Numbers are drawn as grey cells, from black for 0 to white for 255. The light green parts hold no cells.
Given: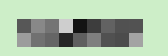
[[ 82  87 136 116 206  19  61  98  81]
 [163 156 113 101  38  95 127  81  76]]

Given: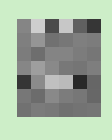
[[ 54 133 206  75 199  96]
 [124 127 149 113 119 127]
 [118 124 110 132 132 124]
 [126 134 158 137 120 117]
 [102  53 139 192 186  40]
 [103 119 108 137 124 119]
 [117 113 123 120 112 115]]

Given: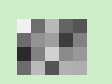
[[ 84 241 110 184 100]
 [129 108 147 159  61]
 [152  42 129 209 138]
 [174 108 185  85 177]]

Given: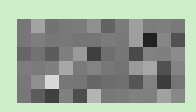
[[121 119 163 114 121 124 143  99 123 159 124 126]
 [ 82 119 126 119 121 117 117 123 120 158  33 134]
 [139 102 114  92 127 154  63 110 118  73 129 127]
 [131 125 122 127 167 122 131 119 115 154 166  81]
 [117 120 144 216 119 117 102 109 112  85 129  60]
 [136 119  92  64 128  78 180 120 123 128 127 161]]

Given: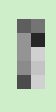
[[116  94]
 [ 38 148]
 [208 148]
 [195 139]
 [208  76]]

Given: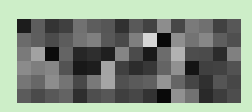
[[ 87  28  93  52  64 113  93  86  49  89  66 141  71 122 112  65]
 [ 79 107  94  75  92 116 128  88  73 127 214   8 143 115 135  94]
 [128 122 162  11 100  38  46  31 133  75  25 108 178  77  75  43]
 [ 82 139 126 134  83  24  29 164  64  44  55 100 145  20  64  66]
 [ 71 118 103 141 116  72 121 165  80  90  96 148 101  69  48  85]
 [ 77  91  74  88  99  46  78  87  63  71  51   9 145 114  41  61]]
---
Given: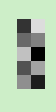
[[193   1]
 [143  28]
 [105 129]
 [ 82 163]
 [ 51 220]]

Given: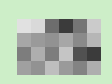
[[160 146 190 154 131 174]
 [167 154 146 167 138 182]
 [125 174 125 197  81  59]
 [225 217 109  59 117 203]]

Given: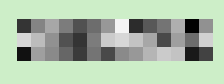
[[ 52 132 167 124  81 109 152 244  44  88 116 175   2 145]
 [ 17 159 138 102  59 116  73 138 152 181 203 195  25  66]
 [215 188 145  81  52 124 203 215 195 167  73 159 109 209]]

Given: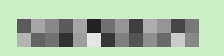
[[180  99 113  49 157 229  55 128  84 142 106 202 136]
 [ 91 165 136  91 165  34 113 149  62 173 149  70 120]]

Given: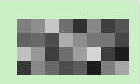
[[ 98 104  77 171 142 119 119  70]
 [ 56 135 104  77  92  29 127 165]
 [127 142 198 112  49 135  62  85]
 [192 150  62 112 158 213  62  29]]

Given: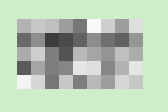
[[106 141  61  75  98 141 112  98 149]
 [ 90 165 126 134 229 222 134 178 229]
 [178 199 191 157 119 249 206 157 222]
 [172 206 126  83 184 165 149 191 172]
 [243 214 119 199 126 184 157 214 199]]
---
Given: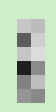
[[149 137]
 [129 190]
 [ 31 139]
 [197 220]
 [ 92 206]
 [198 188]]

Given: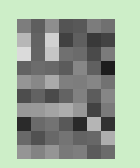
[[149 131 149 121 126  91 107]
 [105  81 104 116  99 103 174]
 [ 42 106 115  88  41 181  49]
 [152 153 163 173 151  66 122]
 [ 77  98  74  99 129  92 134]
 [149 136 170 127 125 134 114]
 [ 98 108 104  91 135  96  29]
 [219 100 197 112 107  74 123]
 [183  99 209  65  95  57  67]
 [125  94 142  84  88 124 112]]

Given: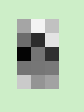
[[202 148 162]
 [116 118 121]
 [  4 116  48]
 [108  44 227]
 [165 243 193]]

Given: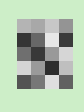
[[ 83 119 222  97]
 [213 154  45 191]
 [111  56 153 214]
 [ 53 103 231  58]
 [180 168 199 148]]

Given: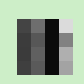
[[ 63  90  11 163]
 [ 59  96  11 175]
 [ 60  87  11 129]
 [ 68 110  11 219]]

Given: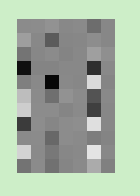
[[115 139 113 133 138 171 128]
 [211 138 120 135 137 228 136]
 [138 139 104 140 138 125 132]
 [ 59 141 134 140 142 223 135]
 [205 140 140 133 138  63 135]
 [189 139 111 146 139  83 137]
 [127 137   7 137 135 218 133]
 [ 16 132 132 136 136  47 137]
 [116 135 139 132 136 159 143]
 [158 136  91 134 135 141 135]
 [139 140 146 136 138 109 135]]

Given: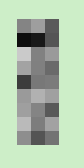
[[142  84 115]
 [186 125 162]
 [159 132  89]
 [154 177 160]
 [ 60 120 123]
 [163 128 106]
 [202 129 154]
 [ 13  24  85]
 [132 158  90]]

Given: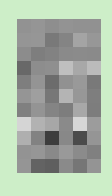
[[149  99  95 138 118 148]
 [147 150 137 153 139 128]
 [175 130  61 136  75 149]
 [213 178 167 138 215 156]
 [128 148 132 125 168 125]
 [149 159 119 180 151 126]
 [126 148 108 145 153 121]
 [104 141 143 191 168 187]
 [140 126 130 138 139 138]
 [149 150 121 132 164 151]
 [146 149 142 147 145 145]]

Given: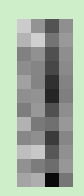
[[164 174  10 118]
 [145 124 109 151]
 [190 200  87 144]
 [135 143  59 134]
 [178 121 112 152]
 [125 152  81 142]
 [143 146  37 127]
 [161 132  48 131]
 [141 133  71 138]
 [129 145  80 142]
 [180 208 116 153]
 [203 147  83 143]]
